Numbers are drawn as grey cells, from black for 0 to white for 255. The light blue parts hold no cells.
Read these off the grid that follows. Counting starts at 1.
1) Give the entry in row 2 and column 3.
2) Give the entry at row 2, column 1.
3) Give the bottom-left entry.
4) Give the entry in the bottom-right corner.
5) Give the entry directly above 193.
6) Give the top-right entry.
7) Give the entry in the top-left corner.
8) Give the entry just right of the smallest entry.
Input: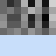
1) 90
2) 105
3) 105
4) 137
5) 165
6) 209
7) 105
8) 193

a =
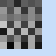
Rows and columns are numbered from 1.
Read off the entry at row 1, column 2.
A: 94
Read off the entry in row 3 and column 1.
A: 137
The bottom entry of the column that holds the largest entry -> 183
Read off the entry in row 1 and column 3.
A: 38
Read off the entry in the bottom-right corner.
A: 23
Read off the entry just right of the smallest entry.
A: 167
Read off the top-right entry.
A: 94
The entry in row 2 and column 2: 81
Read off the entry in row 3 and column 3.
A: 124
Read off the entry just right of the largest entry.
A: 65
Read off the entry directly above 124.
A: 151
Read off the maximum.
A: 197
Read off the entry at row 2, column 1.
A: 151

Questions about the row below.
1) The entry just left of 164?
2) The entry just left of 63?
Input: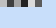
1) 63
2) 191

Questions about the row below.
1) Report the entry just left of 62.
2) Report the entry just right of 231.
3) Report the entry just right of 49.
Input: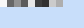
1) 231
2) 62
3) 203

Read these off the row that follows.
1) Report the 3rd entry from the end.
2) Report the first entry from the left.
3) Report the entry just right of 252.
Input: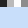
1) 186
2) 35
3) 141
